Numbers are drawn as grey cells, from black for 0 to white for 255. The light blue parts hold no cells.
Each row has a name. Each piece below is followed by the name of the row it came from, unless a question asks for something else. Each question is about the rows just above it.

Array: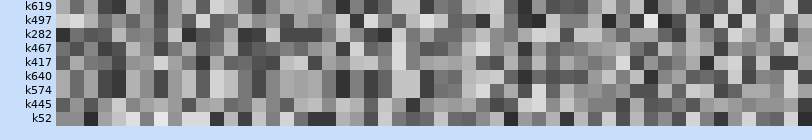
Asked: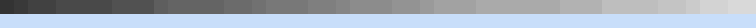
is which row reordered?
k574
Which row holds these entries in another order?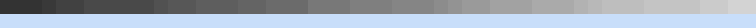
k619
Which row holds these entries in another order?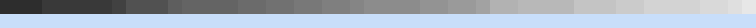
k497
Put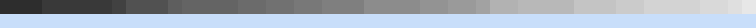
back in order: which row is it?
k52
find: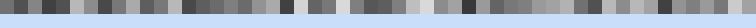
k467

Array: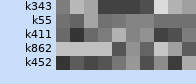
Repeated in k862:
[192]
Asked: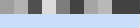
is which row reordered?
k343
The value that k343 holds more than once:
[66]
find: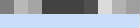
k343
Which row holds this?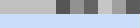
k862

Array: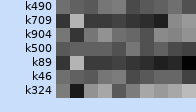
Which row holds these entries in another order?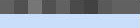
k500
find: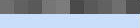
k490
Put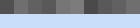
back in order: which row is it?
k490

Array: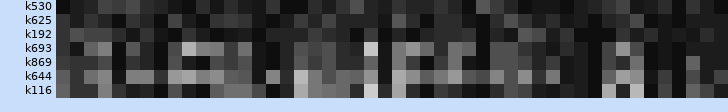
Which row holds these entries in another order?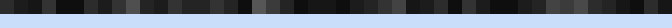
k530
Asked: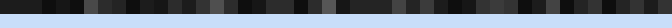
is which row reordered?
k625
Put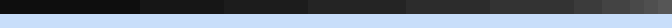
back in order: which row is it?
k192
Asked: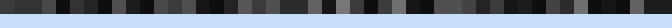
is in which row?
k869

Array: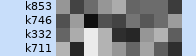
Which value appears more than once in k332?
[179]
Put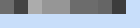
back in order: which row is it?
k853
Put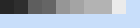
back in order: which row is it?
k711

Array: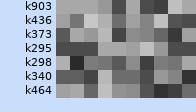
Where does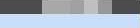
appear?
k295
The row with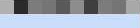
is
k298
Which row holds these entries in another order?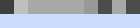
k903
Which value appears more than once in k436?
[160]
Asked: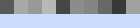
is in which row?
k373

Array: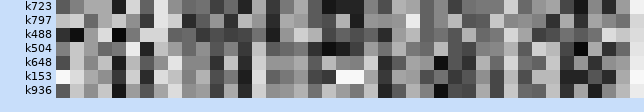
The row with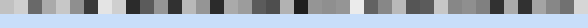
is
k797
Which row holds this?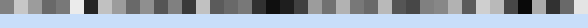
k504
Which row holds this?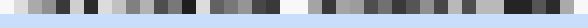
k153
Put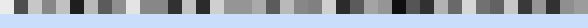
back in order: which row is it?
k648

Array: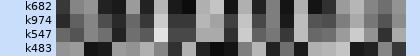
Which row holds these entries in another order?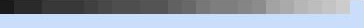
k974
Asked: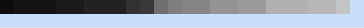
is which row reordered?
k682

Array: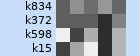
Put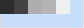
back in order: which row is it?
k598
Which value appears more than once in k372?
[94]
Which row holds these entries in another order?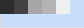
k15

